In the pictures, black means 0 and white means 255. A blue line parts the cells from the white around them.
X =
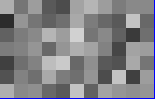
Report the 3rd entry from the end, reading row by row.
149
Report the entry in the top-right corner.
137
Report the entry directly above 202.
149
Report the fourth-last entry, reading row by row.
163
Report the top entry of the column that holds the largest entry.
163
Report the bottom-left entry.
175
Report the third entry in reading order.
157
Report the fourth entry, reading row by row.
89
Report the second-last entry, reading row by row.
143
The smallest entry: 44
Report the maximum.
209
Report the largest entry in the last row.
195
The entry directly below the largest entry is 175
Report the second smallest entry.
58
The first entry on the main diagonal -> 175
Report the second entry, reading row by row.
117
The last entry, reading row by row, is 149
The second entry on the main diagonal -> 149
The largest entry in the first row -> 181
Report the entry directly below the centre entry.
104
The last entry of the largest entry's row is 111
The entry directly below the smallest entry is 97
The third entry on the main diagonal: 137

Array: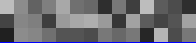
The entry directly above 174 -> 104
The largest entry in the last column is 162
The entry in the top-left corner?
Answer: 189
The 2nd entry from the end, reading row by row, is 76
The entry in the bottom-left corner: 32
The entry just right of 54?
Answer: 162
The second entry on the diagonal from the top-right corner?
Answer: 84
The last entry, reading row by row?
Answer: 120
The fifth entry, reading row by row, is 168
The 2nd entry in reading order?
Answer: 140
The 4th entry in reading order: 127
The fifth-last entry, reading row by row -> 120
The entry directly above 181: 68

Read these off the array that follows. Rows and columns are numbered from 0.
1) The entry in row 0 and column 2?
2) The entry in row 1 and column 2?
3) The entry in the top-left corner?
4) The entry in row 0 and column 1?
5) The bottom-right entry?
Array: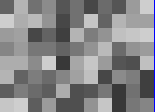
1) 113
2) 186
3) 99
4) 180
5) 133

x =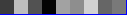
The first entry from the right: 121
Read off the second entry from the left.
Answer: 190
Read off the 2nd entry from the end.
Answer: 102

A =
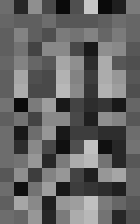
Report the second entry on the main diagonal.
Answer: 95
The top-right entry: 123
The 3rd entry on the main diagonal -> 95
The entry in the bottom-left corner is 109
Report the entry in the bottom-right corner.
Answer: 79
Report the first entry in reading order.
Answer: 109
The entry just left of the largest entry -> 79
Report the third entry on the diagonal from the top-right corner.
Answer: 102
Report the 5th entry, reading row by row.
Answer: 10
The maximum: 198
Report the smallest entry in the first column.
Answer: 87
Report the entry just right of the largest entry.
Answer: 10

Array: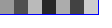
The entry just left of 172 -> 39
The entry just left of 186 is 79

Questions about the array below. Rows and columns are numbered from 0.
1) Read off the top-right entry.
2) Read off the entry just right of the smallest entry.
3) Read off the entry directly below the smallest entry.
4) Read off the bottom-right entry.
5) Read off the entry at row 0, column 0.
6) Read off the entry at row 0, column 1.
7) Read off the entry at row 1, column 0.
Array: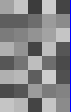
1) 68
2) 205
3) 109
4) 139
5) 163
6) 197
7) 94

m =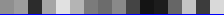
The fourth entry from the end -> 102
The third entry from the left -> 44
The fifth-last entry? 28
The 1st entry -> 143
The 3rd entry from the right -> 196

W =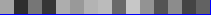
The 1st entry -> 165
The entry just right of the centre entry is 105
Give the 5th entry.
173
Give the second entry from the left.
46

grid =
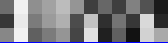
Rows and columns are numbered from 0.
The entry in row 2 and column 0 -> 135
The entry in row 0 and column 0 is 109
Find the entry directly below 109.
55
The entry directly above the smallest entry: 55
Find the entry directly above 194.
62
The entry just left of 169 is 210
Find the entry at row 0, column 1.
241
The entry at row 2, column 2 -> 96
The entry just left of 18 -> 96
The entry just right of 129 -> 82
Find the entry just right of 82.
26

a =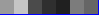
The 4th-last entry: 47
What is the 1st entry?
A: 154
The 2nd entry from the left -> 197

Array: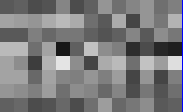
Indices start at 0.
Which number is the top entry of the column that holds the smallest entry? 133
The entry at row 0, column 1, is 96
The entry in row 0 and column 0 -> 89
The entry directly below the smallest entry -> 228
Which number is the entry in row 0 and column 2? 76
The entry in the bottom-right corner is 96
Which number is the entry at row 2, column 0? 89
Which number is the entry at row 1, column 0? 163
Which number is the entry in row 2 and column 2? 127
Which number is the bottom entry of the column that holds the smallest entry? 104
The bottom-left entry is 96
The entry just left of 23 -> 163
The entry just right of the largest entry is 141
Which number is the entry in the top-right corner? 127
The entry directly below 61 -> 104

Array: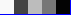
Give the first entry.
249
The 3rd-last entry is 188
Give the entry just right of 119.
3
